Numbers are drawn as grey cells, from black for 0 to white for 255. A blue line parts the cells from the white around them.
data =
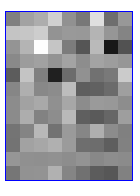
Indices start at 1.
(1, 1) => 128
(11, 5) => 141
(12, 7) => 92
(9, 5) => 154
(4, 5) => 163
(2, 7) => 180
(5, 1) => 92
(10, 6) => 110
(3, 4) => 197
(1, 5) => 145
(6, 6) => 94
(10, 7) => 109
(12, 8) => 87
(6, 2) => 175
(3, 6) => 85
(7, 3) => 169
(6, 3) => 136
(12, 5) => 133
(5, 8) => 121
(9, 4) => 114
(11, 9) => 139
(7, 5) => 167
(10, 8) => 94
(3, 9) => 82
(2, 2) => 198
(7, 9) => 141
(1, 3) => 173
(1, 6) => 120
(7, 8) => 152
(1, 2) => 162
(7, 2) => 162
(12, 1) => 118

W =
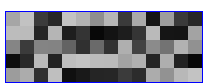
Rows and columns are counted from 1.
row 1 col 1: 166
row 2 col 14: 163
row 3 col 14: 145
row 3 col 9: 175
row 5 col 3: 48
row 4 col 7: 187
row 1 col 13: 58
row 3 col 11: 139
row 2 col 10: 53
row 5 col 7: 37
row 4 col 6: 195
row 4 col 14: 8
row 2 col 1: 188
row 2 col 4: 181
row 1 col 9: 58
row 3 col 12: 115
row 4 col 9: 163
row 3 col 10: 66
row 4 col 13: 34
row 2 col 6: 52
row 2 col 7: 8
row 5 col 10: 44

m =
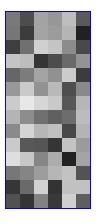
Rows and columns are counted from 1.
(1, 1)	121
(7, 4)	201
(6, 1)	152
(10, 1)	202
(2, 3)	164
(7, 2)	232
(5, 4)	145
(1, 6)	90
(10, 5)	195
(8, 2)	141
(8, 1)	180
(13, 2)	106
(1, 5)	190
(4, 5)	106
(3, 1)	63
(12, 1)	119
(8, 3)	112
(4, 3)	53
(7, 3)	214
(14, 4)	57
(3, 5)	140
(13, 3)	209
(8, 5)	109

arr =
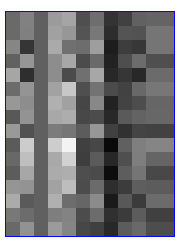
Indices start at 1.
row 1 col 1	106
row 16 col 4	155
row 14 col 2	90
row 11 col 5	210
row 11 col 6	62
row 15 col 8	48
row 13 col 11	92
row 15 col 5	131
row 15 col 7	108
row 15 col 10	92
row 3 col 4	170
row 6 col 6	79
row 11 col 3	96
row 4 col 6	76
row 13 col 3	96
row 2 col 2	128
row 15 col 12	64
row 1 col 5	165
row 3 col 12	117
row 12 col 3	96
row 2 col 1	106
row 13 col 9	60
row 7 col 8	34
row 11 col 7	91
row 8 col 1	88
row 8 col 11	103
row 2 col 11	117
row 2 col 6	84
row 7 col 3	96
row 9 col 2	81
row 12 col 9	93
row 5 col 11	107
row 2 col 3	96
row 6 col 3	96
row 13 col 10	94
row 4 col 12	79
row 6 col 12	119

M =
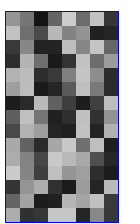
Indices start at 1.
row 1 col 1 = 149
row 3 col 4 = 35
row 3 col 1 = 57
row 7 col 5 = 62
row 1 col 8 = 54
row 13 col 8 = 186
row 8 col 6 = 192
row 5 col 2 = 187
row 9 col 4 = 36
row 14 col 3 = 29
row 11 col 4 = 201
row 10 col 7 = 191
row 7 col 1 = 28
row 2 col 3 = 74
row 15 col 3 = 54
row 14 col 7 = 192
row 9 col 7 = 35
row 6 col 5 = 90
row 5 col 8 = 44
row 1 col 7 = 193
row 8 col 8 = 147
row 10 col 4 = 166
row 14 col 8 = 57
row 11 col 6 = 169
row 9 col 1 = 72
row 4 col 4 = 26
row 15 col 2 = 48
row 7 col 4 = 97
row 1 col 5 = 205
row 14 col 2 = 163
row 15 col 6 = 37
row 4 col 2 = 180
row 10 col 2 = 98
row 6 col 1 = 158

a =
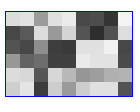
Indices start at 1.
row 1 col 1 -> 220
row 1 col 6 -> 73
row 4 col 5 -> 64
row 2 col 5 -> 212
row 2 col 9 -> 221
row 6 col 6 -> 205
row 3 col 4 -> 62
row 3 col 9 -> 71
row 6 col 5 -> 154
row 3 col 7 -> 225
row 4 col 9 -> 75
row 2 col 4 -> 153
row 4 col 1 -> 152
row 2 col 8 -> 81
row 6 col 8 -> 224

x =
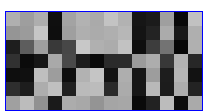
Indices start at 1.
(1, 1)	175
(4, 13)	178
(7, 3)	145
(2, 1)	149
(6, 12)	28
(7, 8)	165
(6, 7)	188
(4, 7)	10
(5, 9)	174
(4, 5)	73
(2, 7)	171
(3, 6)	200
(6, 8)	42
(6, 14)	35
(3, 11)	61
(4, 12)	56
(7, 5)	172
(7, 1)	160
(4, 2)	11
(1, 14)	193
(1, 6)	178
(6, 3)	173
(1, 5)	163
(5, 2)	16
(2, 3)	198
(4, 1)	49
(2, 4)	14
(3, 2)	93
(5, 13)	181
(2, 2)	155

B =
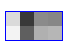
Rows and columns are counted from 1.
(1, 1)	218
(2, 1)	243
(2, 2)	95

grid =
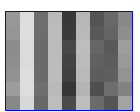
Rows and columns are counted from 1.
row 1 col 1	152
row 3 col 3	107
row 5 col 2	221
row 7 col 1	136
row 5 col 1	146
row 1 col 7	84
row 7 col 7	107
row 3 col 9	157
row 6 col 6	180
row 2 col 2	222
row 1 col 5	57
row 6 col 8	110
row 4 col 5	67
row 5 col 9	147
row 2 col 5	59
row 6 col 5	54
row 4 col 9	153
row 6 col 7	79
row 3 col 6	189
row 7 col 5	75
